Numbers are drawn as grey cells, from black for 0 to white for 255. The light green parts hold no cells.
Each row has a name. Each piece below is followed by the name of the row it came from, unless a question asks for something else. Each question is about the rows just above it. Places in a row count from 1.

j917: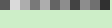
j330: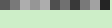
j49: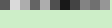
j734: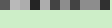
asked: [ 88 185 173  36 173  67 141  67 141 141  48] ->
j734
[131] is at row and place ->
j49, 9

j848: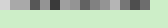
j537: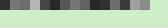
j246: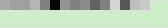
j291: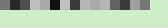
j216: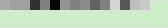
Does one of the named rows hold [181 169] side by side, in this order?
yes
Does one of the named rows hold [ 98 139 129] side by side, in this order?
no

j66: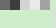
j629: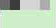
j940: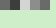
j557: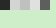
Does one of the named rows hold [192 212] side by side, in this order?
no
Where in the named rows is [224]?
j557, 4
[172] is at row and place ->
j629, 5
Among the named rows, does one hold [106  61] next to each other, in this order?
yes
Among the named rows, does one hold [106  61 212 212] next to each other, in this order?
yes
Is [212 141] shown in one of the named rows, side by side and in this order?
yes
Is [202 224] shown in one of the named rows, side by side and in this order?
no

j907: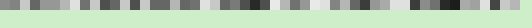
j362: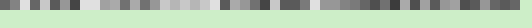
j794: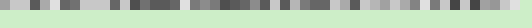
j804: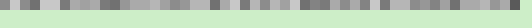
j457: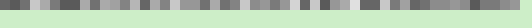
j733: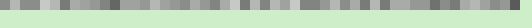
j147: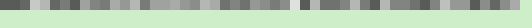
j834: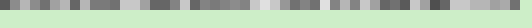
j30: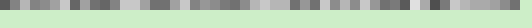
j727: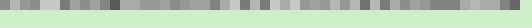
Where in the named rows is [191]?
j147, 45
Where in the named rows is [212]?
j457, 30
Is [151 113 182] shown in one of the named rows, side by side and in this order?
no

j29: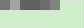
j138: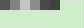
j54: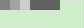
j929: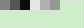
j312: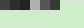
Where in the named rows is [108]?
j29, 5
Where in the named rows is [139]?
j138, 4
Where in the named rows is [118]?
j29, 1

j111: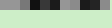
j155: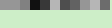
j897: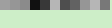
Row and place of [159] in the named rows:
j897, 1
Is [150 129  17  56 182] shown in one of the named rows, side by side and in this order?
yes
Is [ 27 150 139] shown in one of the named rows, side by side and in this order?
yes
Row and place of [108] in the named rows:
j155, 11
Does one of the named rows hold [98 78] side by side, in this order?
no
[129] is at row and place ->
j155, 3
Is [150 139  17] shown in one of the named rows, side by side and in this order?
yes

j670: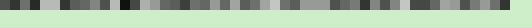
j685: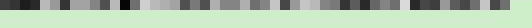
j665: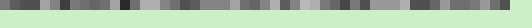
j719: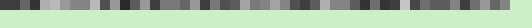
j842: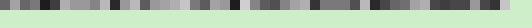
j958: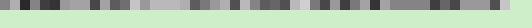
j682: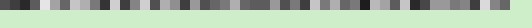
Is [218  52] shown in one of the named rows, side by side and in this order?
no
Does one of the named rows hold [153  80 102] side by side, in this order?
yes
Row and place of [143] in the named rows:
j682, 18

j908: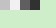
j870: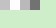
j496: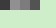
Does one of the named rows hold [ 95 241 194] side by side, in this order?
no
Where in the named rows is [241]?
j908, 2
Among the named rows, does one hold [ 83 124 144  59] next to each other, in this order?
no
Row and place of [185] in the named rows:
j870, 3
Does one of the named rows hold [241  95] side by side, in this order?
yes
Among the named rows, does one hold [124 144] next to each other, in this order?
no
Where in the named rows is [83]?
j496, 4

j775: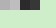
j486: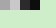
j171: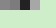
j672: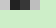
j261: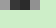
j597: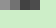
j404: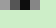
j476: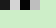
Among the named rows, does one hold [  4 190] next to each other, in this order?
yes
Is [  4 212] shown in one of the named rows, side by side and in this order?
no

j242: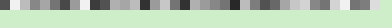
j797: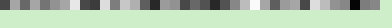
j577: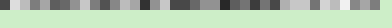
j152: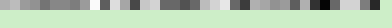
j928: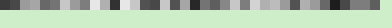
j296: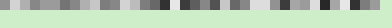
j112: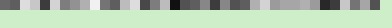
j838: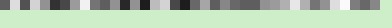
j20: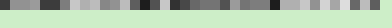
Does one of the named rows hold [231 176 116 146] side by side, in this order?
yes
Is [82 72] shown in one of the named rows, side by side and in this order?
yes
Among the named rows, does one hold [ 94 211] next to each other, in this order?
no
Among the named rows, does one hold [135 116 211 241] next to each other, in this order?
yes
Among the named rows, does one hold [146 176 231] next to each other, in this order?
no
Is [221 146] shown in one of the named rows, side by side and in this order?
yes

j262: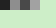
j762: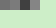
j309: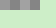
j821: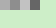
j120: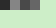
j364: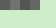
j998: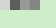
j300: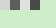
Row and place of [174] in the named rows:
j821, 1
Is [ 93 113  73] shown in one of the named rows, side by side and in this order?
no
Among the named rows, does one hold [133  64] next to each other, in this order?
no
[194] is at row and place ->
j821, 3
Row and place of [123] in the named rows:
j762, 2

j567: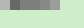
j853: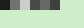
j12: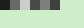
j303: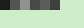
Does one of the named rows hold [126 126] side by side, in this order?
yes
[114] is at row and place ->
j853, 2

